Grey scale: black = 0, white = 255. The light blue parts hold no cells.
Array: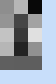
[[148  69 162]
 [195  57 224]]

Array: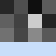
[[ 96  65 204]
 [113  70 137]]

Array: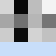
[[166 113 182]
 [204  12 211]]

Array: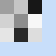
[[210 141 247]
 [229  40 221]]

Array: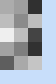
[[189 139 189]
 [239 190  68]]

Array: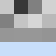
[[128 196 214]
 [150 151 151]]

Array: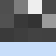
[[81 57 51]
 [58 62 66]]
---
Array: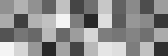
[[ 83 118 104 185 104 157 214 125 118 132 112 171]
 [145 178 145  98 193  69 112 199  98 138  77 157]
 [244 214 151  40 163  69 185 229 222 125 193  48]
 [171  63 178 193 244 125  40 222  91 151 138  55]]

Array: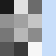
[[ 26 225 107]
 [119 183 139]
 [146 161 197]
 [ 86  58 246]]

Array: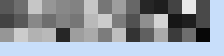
[[ 67  88 136 110 130 118 185 204 124  81 143 212  22  30  73]
 [150 204 178 185  38 158 170 124 191  51  96 170  59 110   7]
 [ 88 110 198 150 136 130 198 118 158 103  38  30  67 233  73]]

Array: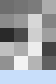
[[110 116 123 172]
 [145 243 180  96]
 [ 41  74 207 159]
 [139 153 215 131]
 [192 172 237  67]]

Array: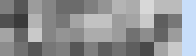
[[141 113  86 119 127  86 127  94 113  94  73 164 201]
 [127  86 156 133 107 107 127 148 180 172 216 187 187]
 [ 80  58 180 133 119 164 194 194 156 164 201  94 119]
 [164 100 201 133 148 141 172 172 156 113 141 100 156]]

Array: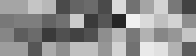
[[157 157  86 171 142 191 191 150 211 113 233 225 178  93]
 [134  93 107  58  80  66  80 142 184 120 178 134 150 197]
 [120 126 126 100 113 203  58  86  37 240 218 191 211 142]
 [165 165 197 184  74 100 107  74 218 113 165 211 120  66]]

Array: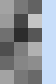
[[112  44  86]
 [163 120  98]
 [163 120 105]
 [105 134 141]
 [ 78 126 177]
 [155  70 197]]
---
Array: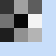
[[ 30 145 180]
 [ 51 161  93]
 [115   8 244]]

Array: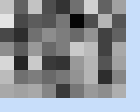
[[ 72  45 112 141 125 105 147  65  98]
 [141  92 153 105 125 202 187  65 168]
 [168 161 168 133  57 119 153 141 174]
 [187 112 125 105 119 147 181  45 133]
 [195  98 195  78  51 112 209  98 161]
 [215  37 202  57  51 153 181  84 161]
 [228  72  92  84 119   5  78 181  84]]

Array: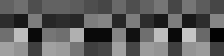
[[ 45  24 125  39  45  39 125 133  39 125  45  24 125  24  45 133]
 [ 98 111  78  98  98  92  78  70 105  78  98 118  70 118  92  70]
 [111 189   9 118 111 176   9   9 133  17 111 189   9 197 105   2]
 [161 148  63 161 155 118  63  70 161  70 155 148  63 148 155  63]]

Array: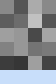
[[ 60  54 159  67]
 [ 93 108 193  85]
 [130 151 116 122]
 [137  85 171 137]
 [159 151  73 165]]

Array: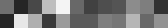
[[ 37 231 175  57 154  90  90 126 118 182 104 146]
 [111  37  72 190 244 104  65  78  84 140 126  50]]

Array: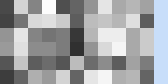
[[ 61 100 175 154 211 100 229 245 175 182 100]
 [ 67 116 217 223 203  93 188 196 182 223  93]
 [ 73 211 132 252  79 100 148 229 169 182 162]
 [ 85 196  93 108  85 188 108 140  93 162 124]
 [148 229 132 116 124  55 182 237 237 169 203]
 [154 223 140 140 124  48 148 217 245 169 203]]

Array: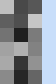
[[ 95  79 198]
 [115  31 123]
 [138  38 101]
 [162 177 130]
 [169  53 146]
 [191  73  87]]
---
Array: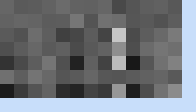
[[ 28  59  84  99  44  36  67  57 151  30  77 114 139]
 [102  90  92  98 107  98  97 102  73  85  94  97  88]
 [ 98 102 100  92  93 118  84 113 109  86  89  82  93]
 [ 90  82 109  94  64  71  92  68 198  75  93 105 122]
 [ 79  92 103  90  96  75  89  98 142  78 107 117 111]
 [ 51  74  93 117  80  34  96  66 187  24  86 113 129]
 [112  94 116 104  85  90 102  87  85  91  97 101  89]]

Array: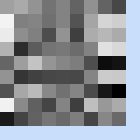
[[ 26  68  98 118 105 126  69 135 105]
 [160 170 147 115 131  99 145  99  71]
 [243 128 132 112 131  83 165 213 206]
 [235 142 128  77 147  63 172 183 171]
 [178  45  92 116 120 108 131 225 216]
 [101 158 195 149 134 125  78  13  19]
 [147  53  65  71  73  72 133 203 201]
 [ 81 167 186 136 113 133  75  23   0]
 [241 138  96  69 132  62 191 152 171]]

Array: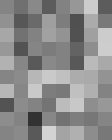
[[132 138  89 211 164 176 141 120]
 [132 112 137  92 130 151 204  92]
 [145  87 106 159 125  80 171 121]
 [167 114 130 161 147  81 160 204]
 [152  83 133 124 130  99 142 205]
 [178 134  89 137 130  88 186 169]
 [133 139 183 201 192 172 170 147]
 [183 135 201 125 121 192 176 131]
 [ 83 140 131 116 188 200 142 152]
 [141 131  50 135 114 126 119 133]]

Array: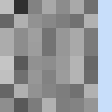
[[142  89 124 177 126 131 149]
 [192  48 130 168 140 169 111]
 [102 176 146 136 126 113 177]
 [172 141 159 115 151 169 122]
 [172 141 157 115 151 169 122]
 [197  89 145 141 154 180 103]
 [192 112 151 130 156 180 107]
 [102 176 146 133 125 113 177]]

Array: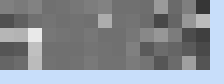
[[101 108 187 114 112 114 121 114 114 123 116  86 107 160  84]
 [128 122 130 112 114 119 125 130 112 112 110 154 106 127  54]
 [ 80  96 112 116 112 114 112 173 114 116 108  72 101 151 187]
 [182 179 233 119 116 114 119 112 112 119 136 151 124  76  63]
 [ 85  89 192 112 112 112 116 114 112 128  90 108 101  90  73]]

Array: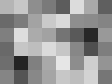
[[133  84 136 165 199 189 211 118]
 [181 199 142 122  92 220 169  95]
 [106 124 163 202 218 142 139 132]
 [127 222 171 162 116  89  39 153]
 [105 198 190 219 198 135  79 126]
 [110  36 128 169 230 141 206 148]]

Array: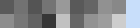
[[141 119  98  54 193 102 146 157 205]
 [ 90 114  84 116 153  89 101 145 136]]

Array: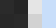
[[ 40  42 210]
 [ 43  37 229]]
